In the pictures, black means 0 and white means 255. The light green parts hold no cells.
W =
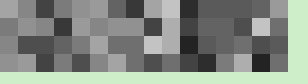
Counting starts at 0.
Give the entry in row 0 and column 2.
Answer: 67
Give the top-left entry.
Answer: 164
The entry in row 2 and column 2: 78
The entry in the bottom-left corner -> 145
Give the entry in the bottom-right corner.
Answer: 111
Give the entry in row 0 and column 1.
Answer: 134
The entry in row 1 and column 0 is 123
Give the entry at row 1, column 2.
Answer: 134
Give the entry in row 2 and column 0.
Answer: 134
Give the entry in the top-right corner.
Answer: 154

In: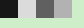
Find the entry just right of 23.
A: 219
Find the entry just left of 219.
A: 23
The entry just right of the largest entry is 96

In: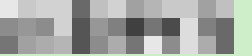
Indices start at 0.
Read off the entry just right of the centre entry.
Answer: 64
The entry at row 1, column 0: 140
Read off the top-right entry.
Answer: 192
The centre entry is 128
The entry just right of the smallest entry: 117
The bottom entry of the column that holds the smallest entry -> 117
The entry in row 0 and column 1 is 201
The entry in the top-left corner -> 231
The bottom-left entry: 117
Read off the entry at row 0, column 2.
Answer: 210
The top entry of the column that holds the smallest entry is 161
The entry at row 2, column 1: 161

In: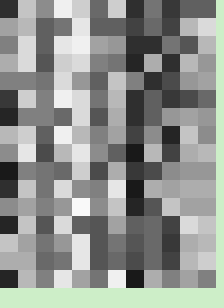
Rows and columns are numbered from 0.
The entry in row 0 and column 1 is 196
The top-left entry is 47
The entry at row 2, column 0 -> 128
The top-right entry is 96
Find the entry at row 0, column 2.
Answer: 140
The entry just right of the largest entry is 140
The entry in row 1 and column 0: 162
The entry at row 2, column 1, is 218
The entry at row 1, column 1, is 184
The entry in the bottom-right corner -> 128
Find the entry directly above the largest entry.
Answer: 140
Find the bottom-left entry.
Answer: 37
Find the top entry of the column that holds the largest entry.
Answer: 206
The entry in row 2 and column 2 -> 96

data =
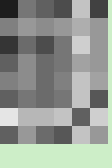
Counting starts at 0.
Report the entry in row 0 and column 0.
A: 29
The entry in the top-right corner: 65
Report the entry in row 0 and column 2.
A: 96
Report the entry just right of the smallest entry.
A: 118
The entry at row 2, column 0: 53
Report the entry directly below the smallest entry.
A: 128
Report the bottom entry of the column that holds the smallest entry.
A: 96
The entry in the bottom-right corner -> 152
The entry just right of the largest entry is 183
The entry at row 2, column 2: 76

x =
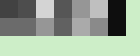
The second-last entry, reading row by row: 138
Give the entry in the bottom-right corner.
14
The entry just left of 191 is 150
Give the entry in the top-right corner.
14

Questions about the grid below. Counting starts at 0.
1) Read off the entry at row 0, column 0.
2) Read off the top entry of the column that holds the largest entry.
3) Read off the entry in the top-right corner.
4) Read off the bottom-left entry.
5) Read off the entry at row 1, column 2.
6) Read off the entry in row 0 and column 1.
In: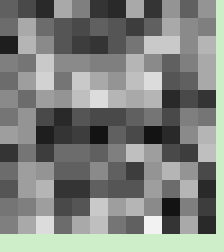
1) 96
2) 52
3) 148
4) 127
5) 108
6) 73

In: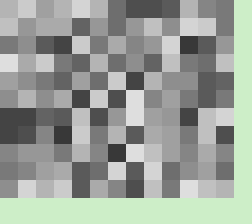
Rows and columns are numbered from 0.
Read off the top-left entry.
180
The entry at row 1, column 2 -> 170
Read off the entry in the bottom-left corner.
142
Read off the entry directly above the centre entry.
203
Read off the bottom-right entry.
180
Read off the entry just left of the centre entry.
203
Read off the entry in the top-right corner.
121
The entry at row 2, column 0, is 121
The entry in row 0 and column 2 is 160
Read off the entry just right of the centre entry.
222
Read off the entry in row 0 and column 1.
203
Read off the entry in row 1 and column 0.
192

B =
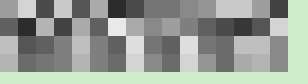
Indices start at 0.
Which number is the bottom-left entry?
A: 180
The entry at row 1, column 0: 96
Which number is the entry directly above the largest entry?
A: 44
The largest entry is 233
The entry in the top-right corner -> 66
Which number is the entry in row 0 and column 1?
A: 212
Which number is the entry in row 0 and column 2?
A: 75
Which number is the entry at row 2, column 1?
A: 85
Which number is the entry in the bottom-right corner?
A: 137
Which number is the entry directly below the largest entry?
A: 96
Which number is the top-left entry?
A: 158
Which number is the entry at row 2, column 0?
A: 191
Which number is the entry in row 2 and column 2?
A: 96
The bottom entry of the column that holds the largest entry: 107

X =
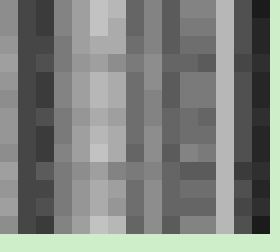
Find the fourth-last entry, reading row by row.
131
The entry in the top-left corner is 141
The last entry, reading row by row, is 27
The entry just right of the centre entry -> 131
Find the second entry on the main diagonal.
70
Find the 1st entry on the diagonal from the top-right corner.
27
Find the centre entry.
110
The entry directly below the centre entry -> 110
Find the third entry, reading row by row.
59
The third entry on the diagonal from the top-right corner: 183
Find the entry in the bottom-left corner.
141
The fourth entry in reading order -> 131
